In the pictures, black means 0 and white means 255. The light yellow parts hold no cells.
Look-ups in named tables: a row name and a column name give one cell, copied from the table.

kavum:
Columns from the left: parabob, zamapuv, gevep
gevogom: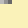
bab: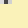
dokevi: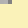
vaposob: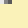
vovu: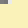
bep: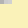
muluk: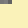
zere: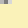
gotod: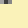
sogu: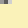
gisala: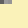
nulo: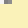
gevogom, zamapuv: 147
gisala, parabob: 96
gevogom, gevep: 105
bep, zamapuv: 205
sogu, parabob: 153
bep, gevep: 209
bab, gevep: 209
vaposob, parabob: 234
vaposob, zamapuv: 133
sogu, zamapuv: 92
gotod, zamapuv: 63
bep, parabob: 179
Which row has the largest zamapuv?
bep

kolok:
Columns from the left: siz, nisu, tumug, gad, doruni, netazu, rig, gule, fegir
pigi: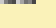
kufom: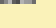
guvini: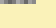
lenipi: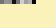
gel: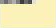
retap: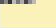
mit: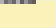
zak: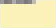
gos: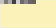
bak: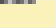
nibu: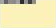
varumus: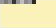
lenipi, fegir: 5
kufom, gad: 94
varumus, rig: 137
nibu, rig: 146
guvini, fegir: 137
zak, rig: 122
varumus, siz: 151
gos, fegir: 98
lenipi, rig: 160
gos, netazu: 106
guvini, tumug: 102

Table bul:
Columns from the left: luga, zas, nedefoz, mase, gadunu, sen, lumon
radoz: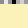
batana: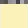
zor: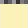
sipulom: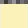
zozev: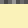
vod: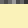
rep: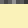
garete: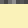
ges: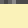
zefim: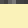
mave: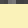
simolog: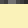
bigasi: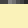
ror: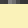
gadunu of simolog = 73
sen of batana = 171
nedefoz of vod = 107
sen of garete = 87
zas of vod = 76
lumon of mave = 69
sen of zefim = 65
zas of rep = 72
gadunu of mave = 66
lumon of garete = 72
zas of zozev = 72
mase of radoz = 5
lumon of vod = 53
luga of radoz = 141
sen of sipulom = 114
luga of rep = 107
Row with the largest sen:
radoz

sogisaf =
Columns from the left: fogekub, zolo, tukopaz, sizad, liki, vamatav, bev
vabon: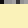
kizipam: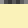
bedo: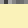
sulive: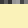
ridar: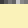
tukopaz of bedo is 169
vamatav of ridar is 137
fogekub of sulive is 58
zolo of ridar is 90
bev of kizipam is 129
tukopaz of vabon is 149
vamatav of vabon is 145
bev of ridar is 121
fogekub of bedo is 156
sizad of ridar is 99
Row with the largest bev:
vabon

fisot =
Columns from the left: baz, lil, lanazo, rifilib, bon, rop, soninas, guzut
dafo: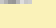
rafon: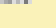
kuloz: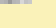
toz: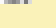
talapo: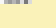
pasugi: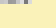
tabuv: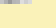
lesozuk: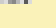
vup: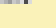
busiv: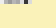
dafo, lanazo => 154
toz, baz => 250
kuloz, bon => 184
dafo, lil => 177
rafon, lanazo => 154
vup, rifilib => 200
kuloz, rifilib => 181
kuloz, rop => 215
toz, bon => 155
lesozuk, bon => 184
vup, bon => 184
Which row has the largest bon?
pasugi

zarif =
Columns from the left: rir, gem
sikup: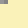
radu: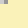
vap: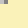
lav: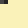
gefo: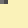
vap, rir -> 196
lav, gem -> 38
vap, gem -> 129
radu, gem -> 150
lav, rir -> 71
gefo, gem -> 75
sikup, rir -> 151
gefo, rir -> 114
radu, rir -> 206
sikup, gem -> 133

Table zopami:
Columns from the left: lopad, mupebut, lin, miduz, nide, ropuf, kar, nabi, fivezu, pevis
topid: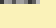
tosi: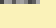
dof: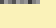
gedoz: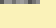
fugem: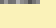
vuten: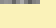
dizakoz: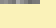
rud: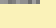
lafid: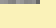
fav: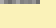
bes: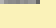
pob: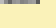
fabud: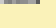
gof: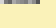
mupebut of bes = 145
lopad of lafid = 150
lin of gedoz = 151
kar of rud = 143
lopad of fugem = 110
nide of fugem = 176
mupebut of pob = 138
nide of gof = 147
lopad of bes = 178
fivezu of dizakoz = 120
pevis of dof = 154

